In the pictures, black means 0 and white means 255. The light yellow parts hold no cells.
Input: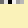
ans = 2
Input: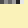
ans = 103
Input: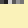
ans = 208
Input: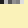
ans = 85
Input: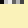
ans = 236
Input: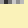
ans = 117
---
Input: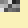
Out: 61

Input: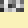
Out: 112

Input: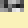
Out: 82

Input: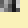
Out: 198

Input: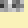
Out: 189

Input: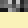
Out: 79

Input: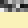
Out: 184

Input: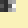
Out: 168

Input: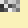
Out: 147

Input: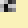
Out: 82
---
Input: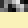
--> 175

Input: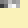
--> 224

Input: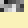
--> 220

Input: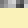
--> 79

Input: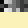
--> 86

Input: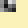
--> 18
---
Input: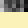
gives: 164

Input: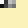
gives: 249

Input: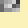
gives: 104

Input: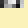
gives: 52

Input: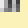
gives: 234

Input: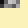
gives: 16
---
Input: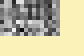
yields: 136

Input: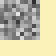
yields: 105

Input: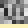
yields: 157

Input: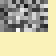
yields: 229

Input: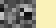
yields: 90

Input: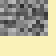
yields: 173

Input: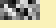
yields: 136

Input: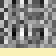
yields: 165
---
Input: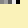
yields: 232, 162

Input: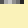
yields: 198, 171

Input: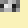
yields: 235, 209

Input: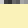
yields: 207, 165

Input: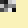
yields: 236, 222

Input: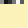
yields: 245, 144

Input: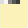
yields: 248, 221

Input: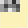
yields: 231, 216

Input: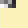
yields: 249, 223

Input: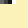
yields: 253, 105
